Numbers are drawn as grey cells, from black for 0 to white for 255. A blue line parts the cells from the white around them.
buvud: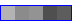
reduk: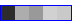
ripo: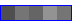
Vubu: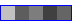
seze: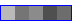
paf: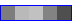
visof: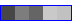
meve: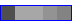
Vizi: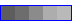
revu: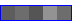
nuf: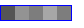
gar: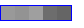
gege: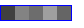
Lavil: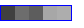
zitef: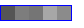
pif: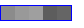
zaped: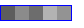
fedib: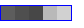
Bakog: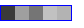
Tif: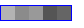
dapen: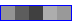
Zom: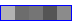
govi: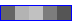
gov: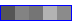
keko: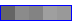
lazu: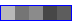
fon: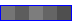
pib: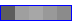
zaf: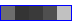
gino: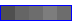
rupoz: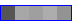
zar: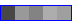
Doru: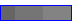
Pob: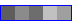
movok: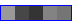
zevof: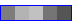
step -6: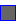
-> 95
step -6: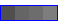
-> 73  95  103  119
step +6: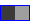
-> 64  165

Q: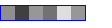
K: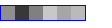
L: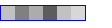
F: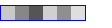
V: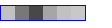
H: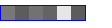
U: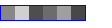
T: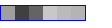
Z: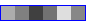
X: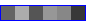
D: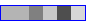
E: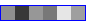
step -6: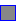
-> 129
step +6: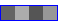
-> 106  178  91  157
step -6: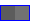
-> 86  108

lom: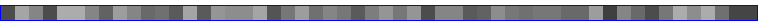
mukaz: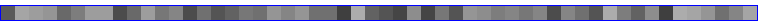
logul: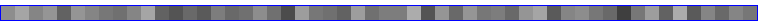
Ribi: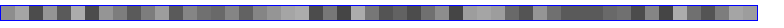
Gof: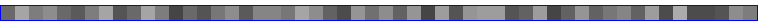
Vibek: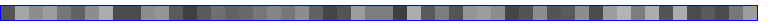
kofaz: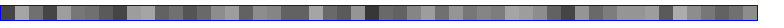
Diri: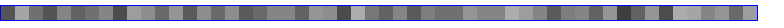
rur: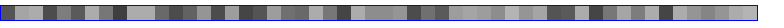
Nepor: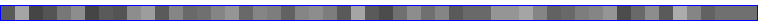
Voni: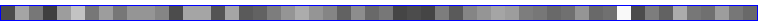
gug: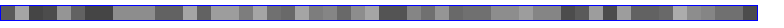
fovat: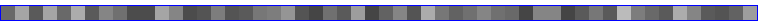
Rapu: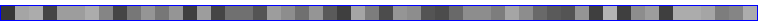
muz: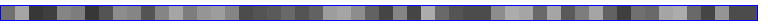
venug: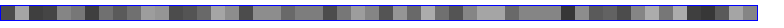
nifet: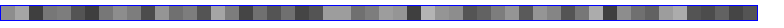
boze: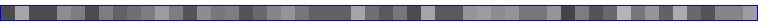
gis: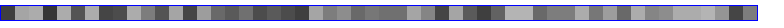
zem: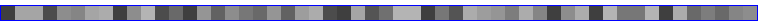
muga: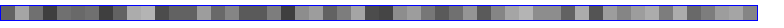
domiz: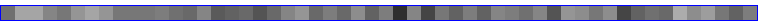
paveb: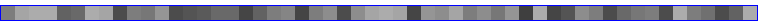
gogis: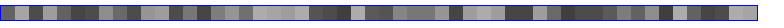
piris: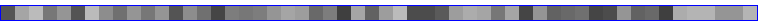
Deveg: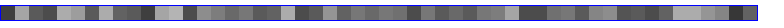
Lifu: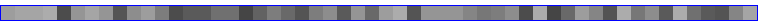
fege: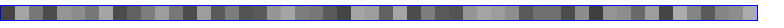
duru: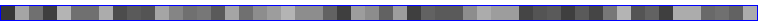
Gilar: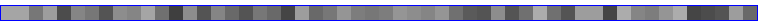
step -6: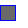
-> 99
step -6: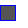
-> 78

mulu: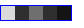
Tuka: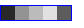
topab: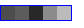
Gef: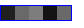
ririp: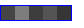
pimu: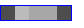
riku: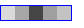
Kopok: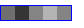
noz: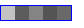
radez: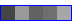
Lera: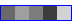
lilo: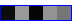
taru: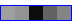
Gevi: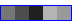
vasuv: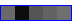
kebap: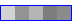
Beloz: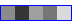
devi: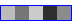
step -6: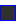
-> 41
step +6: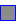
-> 145
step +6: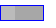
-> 193  173  173
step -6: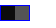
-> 6  78
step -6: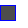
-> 71
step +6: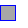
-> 173
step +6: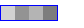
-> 216  153  186  131

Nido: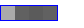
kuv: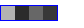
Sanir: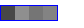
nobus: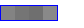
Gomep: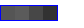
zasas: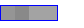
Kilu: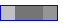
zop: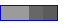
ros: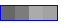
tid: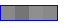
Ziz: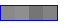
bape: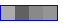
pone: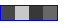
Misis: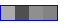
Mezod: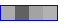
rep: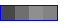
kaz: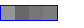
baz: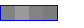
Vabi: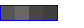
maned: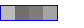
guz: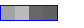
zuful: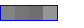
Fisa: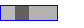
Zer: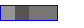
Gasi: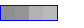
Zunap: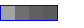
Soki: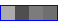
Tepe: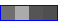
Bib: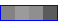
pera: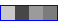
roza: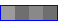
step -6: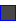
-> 65
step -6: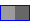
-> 149  97

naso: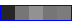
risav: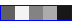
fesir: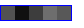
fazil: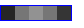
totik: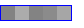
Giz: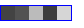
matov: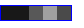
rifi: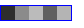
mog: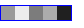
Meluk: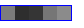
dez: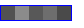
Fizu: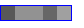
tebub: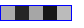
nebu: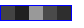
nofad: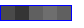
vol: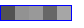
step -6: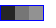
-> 32  112  140
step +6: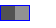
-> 88  152
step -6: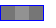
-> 112  140  112
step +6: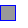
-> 159
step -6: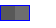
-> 82  104
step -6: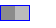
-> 133  181

